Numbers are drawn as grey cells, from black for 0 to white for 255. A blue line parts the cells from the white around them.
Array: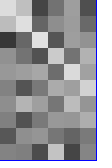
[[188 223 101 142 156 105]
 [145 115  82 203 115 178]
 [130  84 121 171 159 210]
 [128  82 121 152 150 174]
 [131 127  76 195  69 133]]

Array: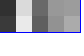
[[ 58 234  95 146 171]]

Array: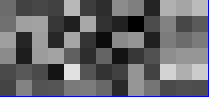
[[112 160 162  55  31 168  50  33   0  76 130  71  90]
 [139  29 156 163  96  45 100  19  55  81 142 150 150]
 [ 68 131  83  85 122 124 104  41 150 117  74  79  77]]

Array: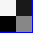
[[  1 135]]

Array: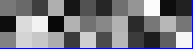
[[ 13 219 242   8 178 114 136 178  42 119 183 118]]

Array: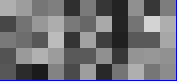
[[ 71 115 152 173 121 103 169  36 116 211 174]
 [ 83 154 177 156  89  90 144  55 148 151 145]]

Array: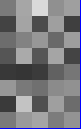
[[ 67 164  75 159  63]
 [ 85 170  86 165  68]
 [151 121 112 139 145]
 [122 154 165 124 147]]

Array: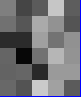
[[113  86 170 146  84]
 [101   7 114 182 147]
 [104  83 202 161  91]]

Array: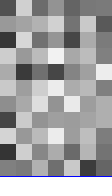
[[153 163 178 209 115 201  89]
 [205 153 187 242 168 188 128]
 [201 158 206 236 172 185 127]
 [ 69 203 147 159 156 164 175]
 [ 52 207 135 172 106 181 115]]
